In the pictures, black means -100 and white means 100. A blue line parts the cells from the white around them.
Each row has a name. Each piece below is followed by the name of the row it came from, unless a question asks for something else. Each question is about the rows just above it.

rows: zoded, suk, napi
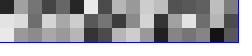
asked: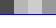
napi
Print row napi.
[ 83  20   9  32  20  43 -59 -41  43  61  20 -75   4  -8   4 -85 -31]
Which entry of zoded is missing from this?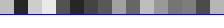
[-25]
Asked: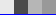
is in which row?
zoded

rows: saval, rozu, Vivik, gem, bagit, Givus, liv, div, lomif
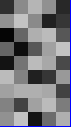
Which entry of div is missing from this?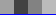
[-3]
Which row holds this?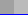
div
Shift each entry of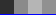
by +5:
[-58  13  47  19]
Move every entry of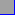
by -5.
[21]
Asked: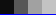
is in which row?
gem

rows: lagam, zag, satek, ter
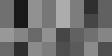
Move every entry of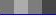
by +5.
[ -2  40   3 -40]
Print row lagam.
[-12 -81  14  -7  35  -2 -63 -24]
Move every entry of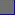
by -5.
[-17]
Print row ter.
[-18 -63   9  -2 -39 -29   9 -39]

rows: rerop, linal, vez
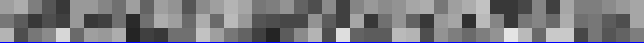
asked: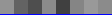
rerop
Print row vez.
[ 41 -39  -7   9  69 -17  25  20  36 -72 -50 -56 -12 -12  52  25  -7 -22
 -50 -72 -28   9  41 -39  74 -22 -28 -28  46  41 -39  15  -1 -17  -1  15
  79  46 -17  58  58 -44  -7 -33 -22  -1]
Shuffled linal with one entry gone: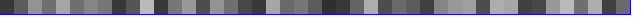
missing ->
[-67]
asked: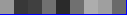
linal
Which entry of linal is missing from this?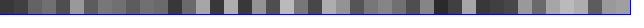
[-62]

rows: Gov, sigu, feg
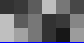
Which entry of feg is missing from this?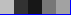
[22]
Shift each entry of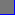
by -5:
[-12]
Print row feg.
[ 50  27  -7 -61 -82  22]
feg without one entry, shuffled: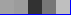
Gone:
[-82]
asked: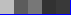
sigu

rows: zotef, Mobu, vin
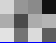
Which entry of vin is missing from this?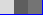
[78]
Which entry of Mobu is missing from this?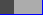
[41]
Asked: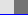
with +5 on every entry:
[83 -4]
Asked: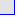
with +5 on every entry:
[83]
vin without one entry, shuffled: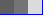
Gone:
[78]

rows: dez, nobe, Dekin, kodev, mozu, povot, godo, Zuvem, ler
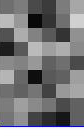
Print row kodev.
[-77 -30  47  25  36   8]
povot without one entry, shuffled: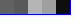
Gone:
[-19]

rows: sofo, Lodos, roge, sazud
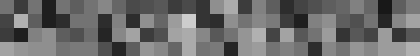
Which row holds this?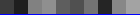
Lodos
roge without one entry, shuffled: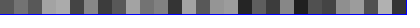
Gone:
[-15]
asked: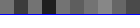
sofo
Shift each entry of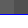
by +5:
[-21 -32]
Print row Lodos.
[-47  39 -26 -76 -65 -10 -10 -65   1 -65  12 -20  22  61 -59 -65  12 -10
   6  -4 -53 -76   1  12 -26 -37 -10 -71   6  28]
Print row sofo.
[-10 -53 -10 -76 -10 -26 -10   6 -20 -42 -37 -31 -53 -42 -59  12  34 -53
   1 -26 -65 -47 -37 -26 -20   1 -20 -81 -26  -4]

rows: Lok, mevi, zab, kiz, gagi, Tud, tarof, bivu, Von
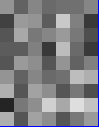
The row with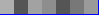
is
Von
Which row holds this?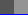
gagi

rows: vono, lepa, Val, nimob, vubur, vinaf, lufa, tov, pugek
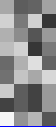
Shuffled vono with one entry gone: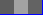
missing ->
[32]
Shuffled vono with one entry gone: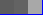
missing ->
[27]
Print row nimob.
[ 48  64 -58  -5]
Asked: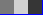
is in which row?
lepa
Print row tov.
[-48 -27 -48  21]

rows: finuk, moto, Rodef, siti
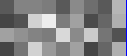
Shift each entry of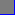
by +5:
[2]
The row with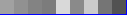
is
Rodef
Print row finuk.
[-30   3   3  -3 -30   8 -14 -30  43]
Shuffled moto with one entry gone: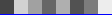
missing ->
[-41]

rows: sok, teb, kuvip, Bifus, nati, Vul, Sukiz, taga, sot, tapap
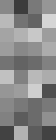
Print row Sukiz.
[ 18  23  62 -38]
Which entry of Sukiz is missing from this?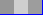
[-38]
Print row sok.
[  7 -53  -5  18]
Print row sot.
[  1 -28 -16  13]
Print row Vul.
[51  1 45 35]

